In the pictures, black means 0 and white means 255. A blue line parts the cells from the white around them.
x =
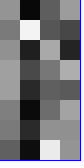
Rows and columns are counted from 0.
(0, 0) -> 148
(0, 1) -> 8
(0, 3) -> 156
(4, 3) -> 90
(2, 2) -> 169
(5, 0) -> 127
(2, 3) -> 36
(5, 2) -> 109
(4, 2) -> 95

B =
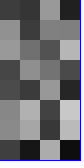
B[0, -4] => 61
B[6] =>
[138, 166, 56, 186]
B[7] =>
[63, 22, 172, 14]
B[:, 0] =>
[61, 145, 153, 70, 75, 135, 138, 63]
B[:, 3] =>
[32, 127, 182, 74, 38, 200, 186, 14]
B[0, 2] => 153
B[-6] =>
[153, 112, 82, 182]

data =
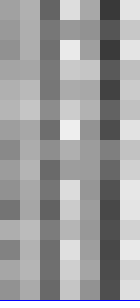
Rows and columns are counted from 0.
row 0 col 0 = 161
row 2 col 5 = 58
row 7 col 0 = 137
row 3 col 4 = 197
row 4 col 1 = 185
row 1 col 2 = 119
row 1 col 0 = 153
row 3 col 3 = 201
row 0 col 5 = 57
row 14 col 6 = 223
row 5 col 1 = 197
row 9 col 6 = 231
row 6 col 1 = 167
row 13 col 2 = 111
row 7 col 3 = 175
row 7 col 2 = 142
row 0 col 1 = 176
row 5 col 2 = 140
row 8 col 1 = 180
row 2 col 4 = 159
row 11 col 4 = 152
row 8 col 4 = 156
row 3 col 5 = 89
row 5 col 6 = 193
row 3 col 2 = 120
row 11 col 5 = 79
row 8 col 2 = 106
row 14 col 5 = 79
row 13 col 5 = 76
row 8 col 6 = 208
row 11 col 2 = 124
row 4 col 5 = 66
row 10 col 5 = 72

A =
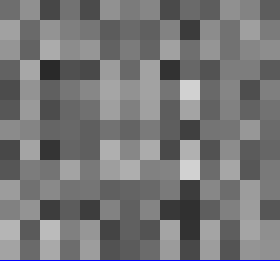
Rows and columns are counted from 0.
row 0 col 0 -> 110
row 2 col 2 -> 171
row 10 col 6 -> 96
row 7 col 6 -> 135
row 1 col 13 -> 123
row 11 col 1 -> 90
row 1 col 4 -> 118
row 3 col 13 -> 90
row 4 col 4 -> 135
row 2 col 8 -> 161
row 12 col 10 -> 157
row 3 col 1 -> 167
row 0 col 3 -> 114
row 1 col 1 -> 106
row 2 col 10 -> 149
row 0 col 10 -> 93
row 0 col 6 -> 123
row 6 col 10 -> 116
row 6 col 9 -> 64
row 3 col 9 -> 103
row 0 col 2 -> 71
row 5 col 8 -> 93
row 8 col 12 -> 87
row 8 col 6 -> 174
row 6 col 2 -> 101
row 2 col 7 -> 100
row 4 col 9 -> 209
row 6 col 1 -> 132
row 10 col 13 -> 86
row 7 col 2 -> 52
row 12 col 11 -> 84
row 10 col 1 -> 147
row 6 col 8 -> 94
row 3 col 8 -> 50

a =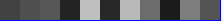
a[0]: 66
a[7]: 108
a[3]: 35

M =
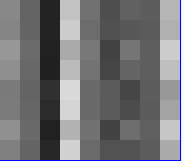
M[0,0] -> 136
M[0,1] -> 100
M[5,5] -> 90
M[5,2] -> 43
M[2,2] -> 33
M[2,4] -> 120
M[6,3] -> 179
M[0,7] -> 93
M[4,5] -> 91
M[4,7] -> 93
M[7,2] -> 39
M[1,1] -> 100
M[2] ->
[151, 107, 33, 170, 120, 66, 117, 94, 205]
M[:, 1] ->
[100, 100, 107, 104, 100, 102, 106, 100]
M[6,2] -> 33
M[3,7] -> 94
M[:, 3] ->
[194, 204, 170, 187, 218, 212, 179, 210]
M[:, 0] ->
[136, 133, 151, 143, 122, 123, 144, 128]
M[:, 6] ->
[97, 88, 117, 101, 70, 76, 110, 82]
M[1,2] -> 35
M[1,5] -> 81

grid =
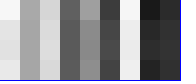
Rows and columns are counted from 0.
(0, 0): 247
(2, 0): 225
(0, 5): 60
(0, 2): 214
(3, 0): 233
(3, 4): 142
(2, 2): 221
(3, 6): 239
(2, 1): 166
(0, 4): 159

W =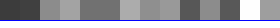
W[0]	60
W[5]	113
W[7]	143
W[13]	158
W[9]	87

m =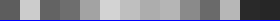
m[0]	93
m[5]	211
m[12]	41
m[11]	183

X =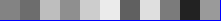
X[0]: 131
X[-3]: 123

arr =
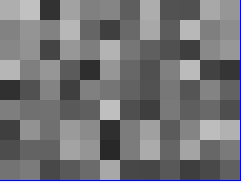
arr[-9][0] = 174
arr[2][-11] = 146
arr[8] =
[115, 123, 72, 89, 107, 168, 71, 70, 88, 62, 73, 96]
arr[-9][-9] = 162
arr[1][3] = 183
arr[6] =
[63, 146, 112, 154, 139, 47, 124, 160, 91, 132, 189, 177]
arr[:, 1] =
[193, 148, 146, 127, 81, 112, 146, 99, 123]
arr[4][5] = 117
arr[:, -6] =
[94, 105, 118, 103, 98, 79, 124, 124, 71]
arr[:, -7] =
[133, 63, 179, 150, 117, 191, 47, 40, 168]
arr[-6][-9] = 91
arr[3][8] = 128
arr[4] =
[48, 81, 131, 63, 128, 117, 98, 82, 119, 85, 131, 98]
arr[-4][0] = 126
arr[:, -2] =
[168, 127, 137, 66, 131, 105, 189, 103, 73]
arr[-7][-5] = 95
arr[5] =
[126, 112, 113, 89, 95, 191, 79, 62, 121, 94, 105, 78]
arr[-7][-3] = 62
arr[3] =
[182, 127, 150, 91, 46, 150, 103, 80, 128, 187, 66, 53]
